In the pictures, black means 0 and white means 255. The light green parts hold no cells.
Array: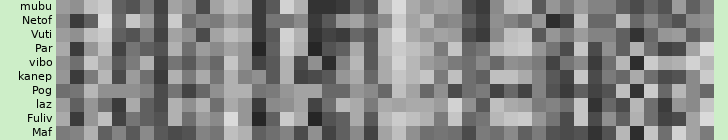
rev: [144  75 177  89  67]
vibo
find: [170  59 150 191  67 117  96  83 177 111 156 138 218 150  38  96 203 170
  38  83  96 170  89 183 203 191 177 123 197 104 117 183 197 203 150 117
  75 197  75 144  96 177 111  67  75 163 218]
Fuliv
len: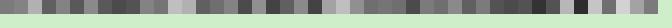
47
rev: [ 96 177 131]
Maf
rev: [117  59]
Netof

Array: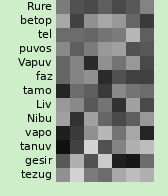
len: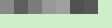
7
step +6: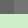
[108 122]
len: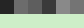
6
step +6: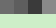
[114 100  64 143]

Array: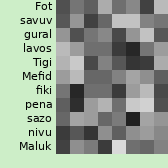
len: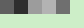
5
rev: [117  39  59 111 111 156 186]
lavos

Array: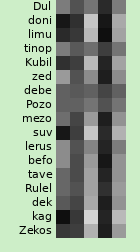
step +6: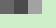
[109  81 168]
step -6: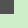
[76]
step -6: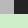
[179  30]
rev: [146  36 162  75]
tave
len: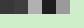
5
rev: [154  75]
befo

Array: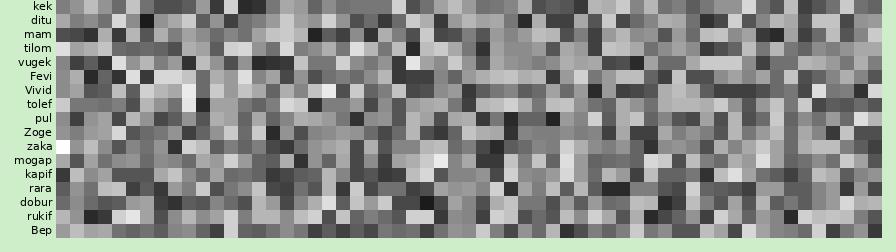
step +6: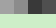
[168 146  63  85]
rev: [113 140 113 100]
mogap
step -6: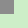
[134]
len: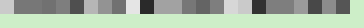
25
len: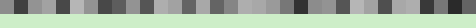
34
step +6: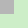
[188]
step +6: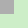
[180]

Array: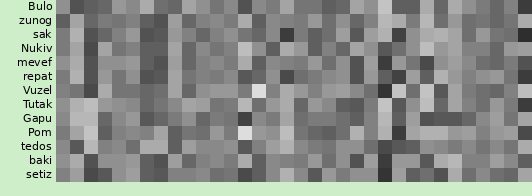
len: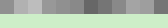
12
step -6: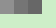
[138 111  97]
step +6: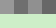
[158 117 150 109]
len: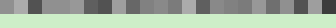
24
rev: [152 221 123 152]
Pom
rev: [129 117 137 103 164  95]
Nukiv
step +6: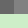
[109 135]

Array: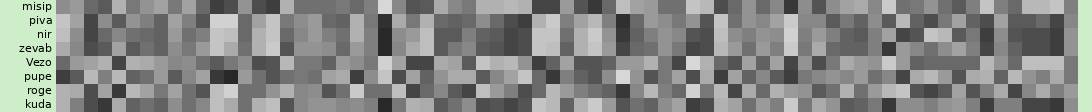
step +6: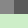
[141  96]
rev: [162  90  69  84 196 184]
roge
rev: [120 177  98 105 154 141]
piva
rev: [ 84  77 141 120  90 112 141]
Vezo
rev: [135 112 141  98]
kuda
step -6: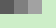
[ 84 121 156]
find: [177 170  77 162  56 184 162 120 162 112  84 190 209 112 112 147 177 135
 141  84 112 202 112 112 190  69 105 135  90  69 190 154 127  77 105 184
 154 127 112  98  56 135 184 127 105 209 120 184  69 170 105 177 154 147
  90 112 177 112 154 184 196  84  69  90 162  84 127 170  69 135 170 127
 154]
roge

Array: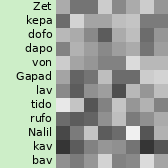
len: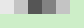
5
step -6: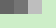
[ 94 110 184]
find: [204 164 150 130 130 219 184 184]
von
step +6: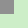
[150]

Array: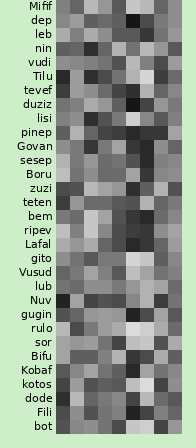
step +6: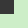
[61]
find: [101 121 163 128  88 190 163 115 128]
Vusud
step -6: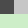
[ 69 192]
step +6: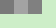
[127 169 134]
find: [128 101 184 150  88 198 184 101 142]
Mifif

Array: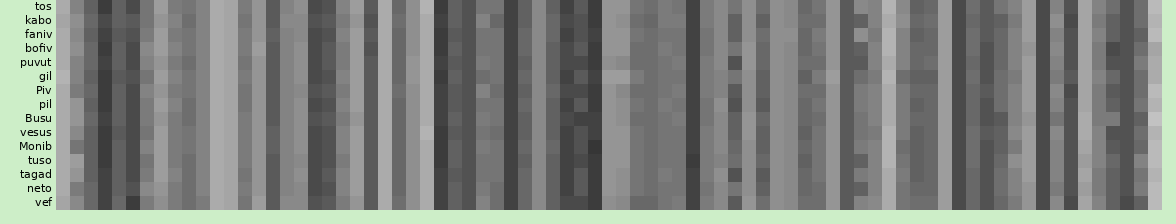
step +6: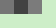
[123  72 129]
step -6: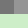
[111 143]

